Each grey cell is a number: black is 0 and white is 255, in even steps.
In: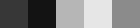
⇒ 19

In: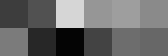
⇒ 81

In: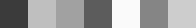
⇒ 191

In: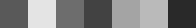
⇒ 228

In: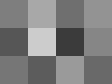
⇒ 168

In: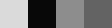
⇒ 8

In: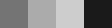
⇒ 171
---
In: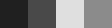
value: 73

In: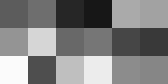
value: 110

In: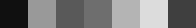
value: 153

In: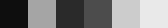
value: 165

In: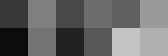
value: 127

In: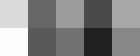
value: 102

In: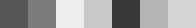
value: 124

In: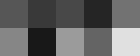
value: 57
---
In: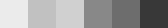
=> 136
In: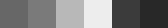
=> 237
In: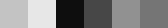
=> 71
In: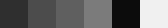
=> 123
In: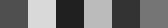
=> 187
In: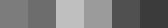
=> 155
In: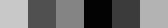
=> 3
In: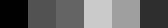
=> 202
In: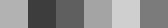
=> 164
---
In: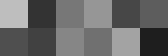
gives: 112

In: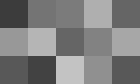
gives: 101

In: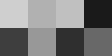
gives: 152

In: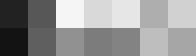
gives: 131

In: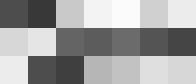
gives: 107

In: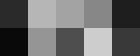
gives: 78
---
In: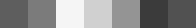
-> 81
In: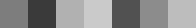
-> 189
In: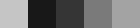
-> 163
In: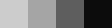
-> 12
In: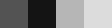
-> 220
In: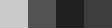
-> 60
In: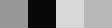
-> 184
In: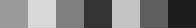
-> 28
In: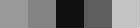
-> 196
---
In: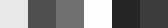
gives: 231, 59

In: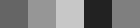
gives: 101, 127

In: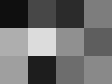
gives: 15, 137

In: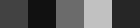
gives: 66, 38

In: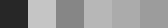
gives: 39, 156

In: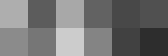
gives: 174, 45
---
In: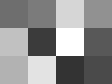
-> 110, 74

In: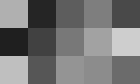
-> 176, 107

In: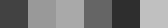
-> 66, 192

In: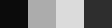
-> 11, 46

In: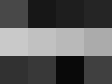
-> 72, 64

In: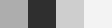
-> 173, 243

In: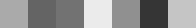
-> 170, 197

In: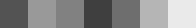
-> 83, 234
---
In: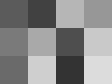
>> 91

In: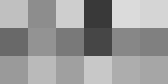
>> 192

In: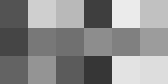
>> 83

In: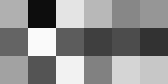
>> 176

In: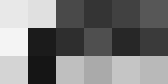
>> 232

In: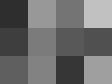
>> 46

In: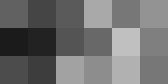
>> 97

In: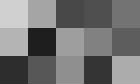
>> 208

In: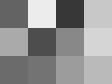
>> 99

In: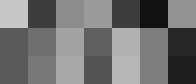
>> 199
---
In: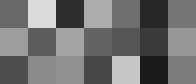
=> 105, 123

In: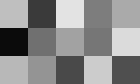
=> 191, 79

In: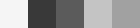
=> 245, 161

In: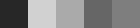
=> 39, 126

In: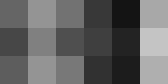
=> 101, 175

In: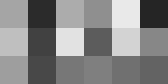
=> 165, 99
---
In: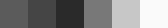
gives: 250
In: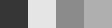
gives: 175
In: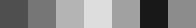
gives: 140
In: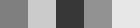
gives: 231
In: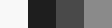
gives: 138
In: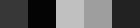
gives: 34
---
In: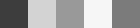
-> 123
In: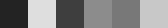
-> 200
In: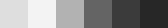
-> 39
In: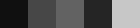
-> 199
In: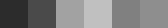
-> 142
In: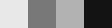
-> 19
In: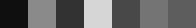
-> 93
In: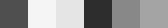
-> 164
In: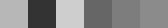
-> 139
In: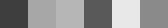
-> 138
